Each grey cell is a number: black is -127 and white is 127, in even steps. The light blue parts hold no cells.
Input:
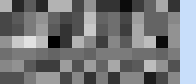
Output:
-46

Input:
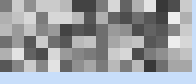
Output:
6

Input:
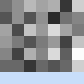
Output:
-23

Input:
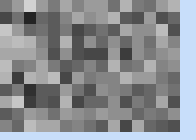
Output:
-24

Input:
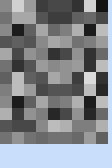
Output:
18

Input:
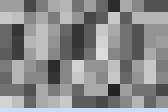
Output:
63
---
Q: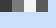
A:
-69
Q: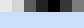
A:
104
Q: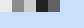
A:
107
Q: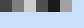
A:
-59
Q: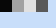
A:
-120
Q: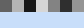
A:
-29
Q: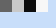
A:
-27
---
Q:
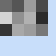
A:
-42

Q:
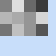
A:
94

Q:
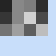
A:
8

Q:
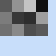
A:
19

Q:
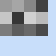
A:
38

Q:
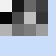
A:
-104
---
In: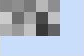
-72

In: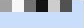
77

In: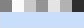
50

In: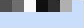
-81

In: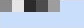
-50

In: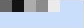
11

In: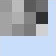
-5

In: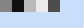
107

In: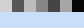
38
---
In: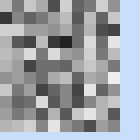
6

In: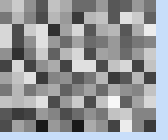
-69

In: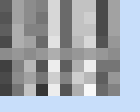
2

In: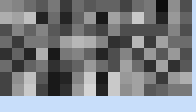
-7

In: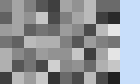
-96
